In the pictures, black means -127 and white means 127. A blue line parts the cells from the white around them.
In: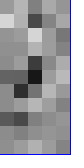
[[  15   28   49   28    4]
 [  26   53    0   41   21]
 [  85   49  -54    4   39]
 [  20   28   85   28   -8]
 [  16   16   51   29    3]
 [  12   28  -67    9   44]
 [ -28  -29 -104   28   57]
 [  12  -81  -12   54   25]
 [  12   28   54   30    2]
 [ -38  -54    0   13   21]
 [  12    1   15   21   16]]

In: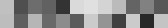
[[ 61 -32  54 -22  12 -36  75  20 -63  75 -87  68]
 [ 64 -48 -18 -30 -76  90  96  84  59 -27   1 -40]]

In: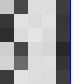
[[-69  97  94  92 -65]
 [ 71 -56  94  94 -66]
 [-72  97  92  97 -72]
 [-81  91 101  90 -70]
 [ 78 -56  90  86 -87]
 [ 84 -20  93  95 -75]]

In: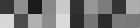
[[  87  -51   48   13   90  -83  -10  -84   -4   -7]
 [ -73   15 -101    9   74  -78   22   -3  -75   45]]

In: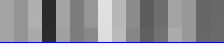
[[ 36  20  42 -83  32  -2   9  93  58   5 -31 -13  43  24 -24 -21]
 [ 35  21  47 -85  36  -2  22  96  55  12 -34 -17  35  24 -25 -23]
 [ 35  21  48 -85  36  -2  22  95  55  12 -34 -17  35  24 -25 -22]]

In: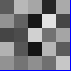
[[  18  -11   15  -15   71]
 [ -36   56   38  -89   42]
 [  18  -29 -104   98  -57]
 [ -58  -51   81  -13   37]
 [  50  -41 -107   54  -36]]

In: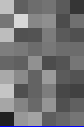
[[-94  24  35 -33 -23 -10]
 [ 65 -32 -18 -12 -37 -74]
 [ -9  88   7  15 -51 -15]
 [ 61 -46 -44  -3 -37 -47]
 [ -1  -6 -19  -7 -18 -19]
 [-25 -31  17 -51 -43  -9]
 [ 41  10 -28  27 -36 -44]
 [ 69 -48 -28  -2 -56 -62]
 [ 38   4 -22  21 -47 -31]]

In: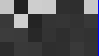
[[-83 -70 -71 -81 -80 -70 -76]
 [ 70 -94  78  76 -80 -81  71]
 [-70  79 -91 -75 -74 -77 -71]
 [-67 -68 -87 -76 -81 -75 -77]]
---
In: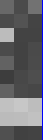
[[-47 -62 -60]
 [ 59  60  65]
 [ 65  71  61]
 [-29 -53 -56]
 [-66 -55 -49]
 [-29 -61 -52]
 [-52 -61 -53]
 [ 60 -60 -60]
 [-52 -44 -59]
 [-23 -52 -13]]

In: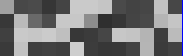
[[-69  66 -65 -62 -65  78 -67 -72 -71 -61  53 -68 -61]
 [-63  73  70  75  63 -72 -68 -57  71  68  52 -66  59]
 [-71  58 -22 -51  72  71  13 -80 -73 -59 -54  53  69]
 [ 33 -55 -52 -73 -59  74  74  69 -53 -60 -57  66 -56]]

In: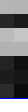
[[ -84 -116]
 [-100 -104]
 [ -92 -111]
 [  50   50]
 [  59   69]
 [ -88 -101]
 [  53   51]]

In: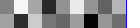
[[  34  -82   76   -9  -23   30 -122   22  -17]
 [   2  118   38  -87   19  106   20  -29   53]]

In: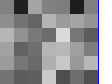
[[-12 -34 -32  73 -49 -17 -47]
 [ 27  -9 -22  47  72  25  56]
 [ 34 -29 -16  53  56  31  -1]
 [ 54  18  -6 -19  89  -9 -36]
 [ 14 -12 -26  52  26  36  21]
 [  2 -95  36   1  -1 -97   0]]

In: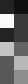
[[ -39   14]
 [ -39   56]
 [  68  -28]
 [ -92  -69]
 [ 121  -69]
 [ -92 -111]]
